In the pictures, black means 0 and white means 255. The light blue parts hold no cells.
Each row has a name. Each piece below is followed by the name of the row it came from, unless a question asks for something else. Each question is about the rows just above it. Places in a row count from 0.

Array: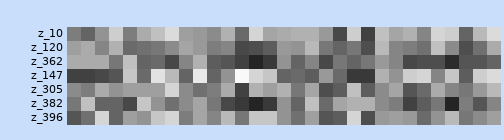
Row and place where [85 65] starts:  z_362, 11
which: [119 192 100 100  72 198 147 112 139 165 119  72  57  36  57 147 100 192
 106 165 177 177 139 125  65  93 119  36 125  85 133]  z_382
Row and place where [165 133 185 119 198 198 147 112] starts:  z_396, 9
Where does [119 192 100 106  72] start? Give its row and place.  z_362, 3
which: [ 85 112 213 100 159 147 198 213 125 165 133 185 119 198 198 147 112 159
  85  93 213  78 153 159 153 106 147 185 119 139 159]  z_396

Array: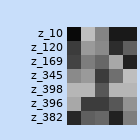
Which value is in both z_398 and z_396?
[87]
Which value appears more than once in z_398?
[182]
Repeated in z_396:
[60]
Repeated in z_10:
[25]
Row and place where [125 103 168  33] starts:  z_169, 1
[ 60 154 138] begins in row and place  z_120, 0

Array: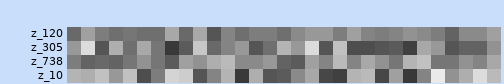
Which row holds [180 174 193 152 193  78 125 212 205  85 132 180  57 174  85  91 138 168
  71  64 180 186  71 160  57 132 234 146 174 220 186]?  z_10
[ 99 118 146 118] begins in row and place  z_738, 3
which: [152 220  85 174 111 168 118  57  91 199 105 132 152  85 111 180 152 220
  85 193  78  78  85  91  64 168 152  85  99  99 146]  z_305
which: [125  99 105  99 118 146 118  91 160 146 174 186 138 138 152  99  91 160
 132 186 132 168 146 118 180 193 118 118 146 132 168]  z_738

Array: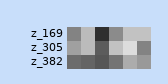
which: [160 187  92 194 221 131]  z_305
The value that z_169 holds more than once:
[194]
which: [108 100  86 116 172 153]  z_382

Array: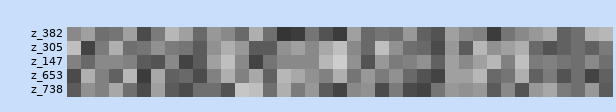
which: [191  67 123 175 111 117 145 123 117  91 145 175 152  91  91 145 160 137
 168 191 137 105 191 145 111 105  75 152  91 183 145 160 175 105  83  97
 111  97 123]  z_305
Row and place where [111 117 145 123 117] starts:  z_305, 4
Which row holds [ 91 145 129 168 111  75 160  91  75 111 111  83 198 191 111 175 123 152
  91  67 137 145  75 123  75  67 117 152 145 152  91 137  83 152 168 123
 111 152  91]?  z_738
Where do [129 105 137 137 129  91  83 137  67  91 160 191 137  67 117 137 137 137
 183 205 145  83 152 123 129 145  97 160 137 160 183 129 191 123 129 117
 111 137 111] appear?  z_147

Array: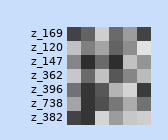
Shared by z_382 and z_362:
[199]
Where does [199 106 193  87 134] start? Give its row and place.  z_362, 0
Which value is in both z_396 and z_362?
[87]
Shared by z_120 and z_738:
[164]
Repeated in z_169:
[67]

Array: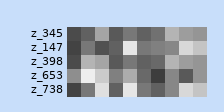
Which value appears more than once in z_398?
[180]
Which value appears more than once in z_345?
[97]
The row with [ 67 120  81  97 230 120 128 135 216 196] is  z_147

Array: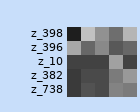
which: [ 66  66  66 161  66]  z_10
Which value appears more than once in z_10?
[66]

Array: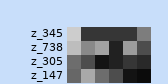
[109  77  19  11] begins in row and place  z_147, 2
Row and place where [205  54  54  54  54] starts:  z_345, 0
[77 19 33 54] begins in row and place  z_305, 1
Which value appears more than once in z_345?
[54]

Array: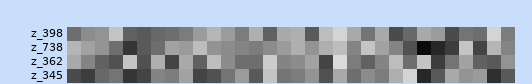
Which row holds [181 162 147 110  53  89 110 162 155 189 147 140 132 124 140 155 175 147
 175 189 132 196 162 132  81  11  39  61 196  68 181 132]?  z_738
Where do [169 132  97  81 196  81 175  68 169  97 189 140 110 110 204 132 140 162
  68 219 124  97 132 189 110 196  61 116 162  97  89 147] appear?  z_362
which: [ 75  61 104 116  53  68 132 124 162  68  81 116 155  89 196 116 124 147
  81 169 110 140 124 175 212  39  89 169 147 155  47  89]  z_345

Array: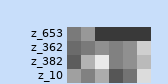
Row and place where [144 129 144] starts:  z_362, 2
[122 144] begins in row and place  z_362, 1
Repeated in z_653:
[57]
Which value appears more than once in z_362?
[144]
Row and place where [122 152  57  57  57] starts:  z_653, 0

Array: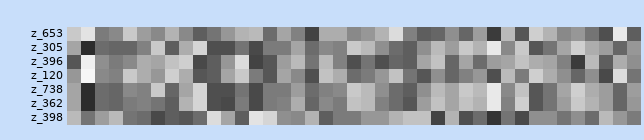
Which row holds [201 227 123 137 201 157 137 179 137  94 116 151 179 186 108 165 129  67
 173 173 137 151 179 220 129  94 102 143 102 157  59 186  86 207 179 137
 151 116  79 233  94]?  z_653

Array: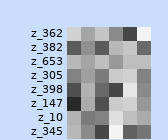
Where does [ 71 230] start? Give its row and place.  z_398, 3
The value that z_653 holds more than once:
[190]
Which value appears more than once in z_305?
[130]
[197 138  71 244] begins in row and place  z_362, 2
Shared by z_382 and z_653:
[184]

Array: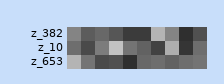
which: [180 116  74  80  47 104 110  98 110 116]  z_653
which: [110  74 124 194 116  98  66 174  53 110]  z_10

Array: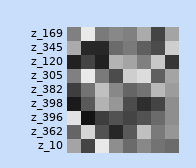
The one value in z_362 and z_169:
[122]
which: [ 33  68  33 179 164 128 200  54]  z_120
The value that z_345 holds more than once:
[39]
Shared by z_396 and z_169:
[68]
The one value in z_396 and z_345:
[107]

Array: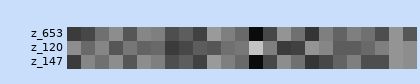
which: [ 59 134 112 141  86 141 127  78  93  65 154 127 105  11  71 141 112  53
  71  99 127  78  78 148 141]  z_147
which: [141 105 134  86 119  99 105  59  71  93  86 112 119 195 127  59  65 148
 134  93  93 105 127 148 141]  z_120

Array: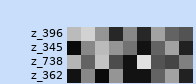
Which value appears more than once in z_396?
[39]
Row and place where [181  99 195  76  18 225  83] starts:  z_738, 0
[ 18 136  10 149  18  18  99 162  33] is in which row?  z_362
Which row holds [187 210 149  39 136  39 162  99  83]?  z_396
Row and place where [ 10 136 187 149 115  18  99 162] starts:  z_345, 0
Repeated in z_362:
[18]

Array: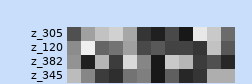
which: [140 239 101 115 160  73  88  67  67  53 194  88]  z_120
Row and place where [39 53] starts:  z_345, 8
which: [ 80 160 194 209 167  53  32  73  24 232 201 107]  z_305

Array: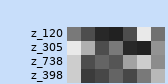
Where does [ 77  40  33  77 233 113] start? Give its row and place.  z_120, 1
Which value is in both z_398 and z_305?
[121]
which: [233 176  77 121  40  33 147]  z_305
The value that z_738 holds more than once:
[205]
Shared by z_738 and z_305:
[77]
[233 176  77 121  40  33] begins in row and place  z_305, 0

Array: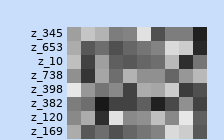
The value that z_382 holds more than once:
[66]
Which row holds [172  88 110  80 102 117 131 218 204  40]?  z_653
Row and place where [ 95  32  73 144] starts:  z_382, 5
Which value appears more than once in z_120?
[137]

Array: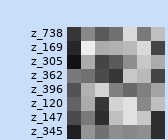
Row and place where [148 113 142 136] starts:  z_345, 1
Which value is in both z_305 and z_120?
[171]
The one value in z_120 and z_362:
[54]
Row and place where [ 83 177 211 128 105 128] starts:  z_396, 0
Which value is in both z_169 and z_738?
[217]

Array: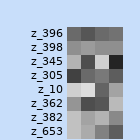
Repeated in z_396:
[106]
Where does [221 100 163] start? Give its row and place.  z_10, 1
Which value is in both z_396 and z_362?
[86]
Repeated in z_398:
[143]

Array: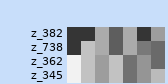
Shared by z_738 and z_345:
[194]
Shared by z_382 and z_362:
[157]
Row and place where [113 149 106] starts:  z_362, 4
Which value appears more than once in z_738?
[171]
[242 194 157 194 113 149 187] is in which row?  z_345

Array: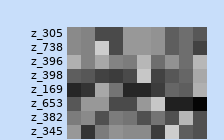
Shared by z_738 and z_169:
[94]
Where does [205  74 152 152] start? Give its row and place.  z_738, 2
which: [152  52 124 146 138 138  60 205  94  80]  z_345
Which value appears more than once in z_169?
[38]
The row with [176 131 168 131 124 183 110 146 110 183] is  z_396
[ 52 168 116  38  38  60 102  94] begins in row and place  z_169, 1

